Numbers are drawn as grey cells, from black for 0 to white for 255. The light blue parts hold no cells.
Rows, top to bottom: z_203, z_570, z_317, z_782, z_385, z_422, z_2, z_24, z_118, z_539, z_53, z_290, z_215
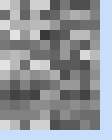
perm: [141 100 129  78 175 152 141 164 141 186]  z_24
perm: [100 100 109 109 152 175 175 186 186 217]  z_317

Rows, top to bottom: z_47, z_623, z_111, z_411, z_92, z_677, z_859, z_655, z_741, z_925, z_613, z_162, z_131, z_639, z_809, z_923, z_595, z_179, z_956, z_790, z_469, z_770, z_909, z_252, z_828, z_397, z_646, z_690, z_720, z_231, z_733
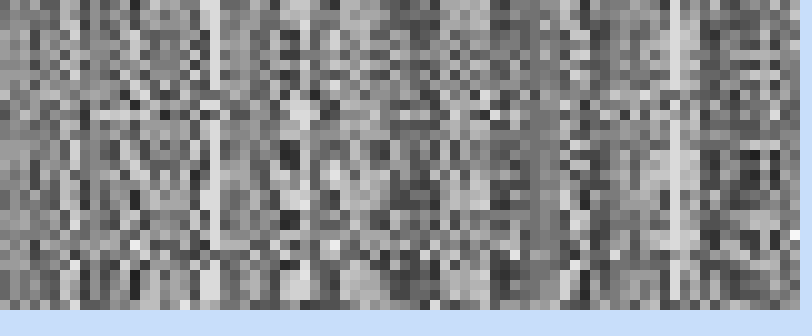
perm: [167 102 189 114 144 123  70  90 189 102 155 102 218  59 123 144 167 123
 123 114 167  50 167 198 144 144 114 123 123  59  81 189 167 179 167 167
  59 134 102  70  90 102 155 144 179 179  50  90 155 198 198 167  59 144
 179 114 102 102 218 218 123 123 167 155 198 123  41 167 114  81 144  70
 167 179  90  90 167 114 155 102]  z_47
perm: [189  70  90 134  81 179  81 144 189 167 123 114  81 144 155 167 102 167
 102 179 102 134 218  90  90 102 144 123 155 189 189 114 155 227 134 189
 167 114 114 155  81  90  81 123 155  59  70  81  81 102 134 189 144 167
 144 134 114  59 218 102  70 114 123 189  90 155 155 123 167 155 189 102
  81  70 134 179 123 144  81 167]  z_733
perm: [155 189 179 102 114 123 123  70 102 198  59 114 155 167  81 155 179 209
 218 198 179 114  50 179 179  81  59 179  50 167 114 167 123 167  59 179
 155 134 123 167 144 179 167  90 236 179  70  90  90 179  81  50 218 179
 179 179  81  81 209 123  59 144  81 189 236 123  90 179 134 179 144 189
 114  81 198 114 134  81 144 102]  z_828
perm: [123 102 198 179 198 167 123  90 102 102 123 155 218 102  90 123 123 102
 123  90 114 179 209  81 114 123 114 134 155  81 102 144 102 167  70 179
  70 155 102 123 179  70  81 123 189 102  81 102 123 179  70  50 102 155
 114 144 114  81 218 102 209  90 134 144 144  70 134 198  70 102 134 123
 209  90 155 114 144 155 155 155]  z_655
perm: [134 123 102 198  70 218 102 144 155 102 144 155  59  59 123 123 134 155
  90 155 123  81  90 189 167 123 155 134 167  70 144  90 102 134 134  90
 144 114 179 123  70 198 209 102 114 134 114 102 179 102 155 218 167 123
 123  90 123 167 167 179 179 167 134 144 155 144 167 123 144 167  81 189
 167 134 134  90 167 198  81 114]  z_677
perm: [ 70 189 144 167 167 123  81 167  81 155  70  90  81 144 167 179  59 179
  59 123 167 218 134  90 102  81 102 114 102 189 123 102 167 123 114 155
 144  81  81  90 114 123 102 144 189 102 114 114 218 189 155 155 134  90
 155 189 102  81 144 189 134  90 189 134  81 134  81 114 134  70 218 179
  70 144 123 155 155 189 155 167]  z_131
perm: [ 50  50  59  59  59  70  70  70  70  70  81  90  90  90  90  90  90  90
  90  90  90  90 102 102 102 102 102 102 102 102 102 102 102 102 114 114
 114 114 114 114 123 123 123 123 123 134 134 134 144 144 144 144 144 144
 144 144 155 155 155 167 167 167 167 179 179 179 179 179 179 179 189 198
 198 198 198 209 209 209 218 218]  z_411

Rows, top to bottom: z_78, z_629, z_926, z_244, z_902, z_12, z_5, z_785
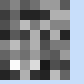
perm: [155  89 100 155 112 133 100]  z_12
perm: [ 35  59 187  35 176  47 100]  z_785
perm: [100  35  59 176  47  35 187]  z_785
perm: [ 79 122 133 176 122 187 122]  z_902
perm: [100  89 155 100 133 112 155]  z_12
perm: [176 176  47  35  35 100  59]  z_629
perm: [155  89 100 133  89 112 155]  z_78

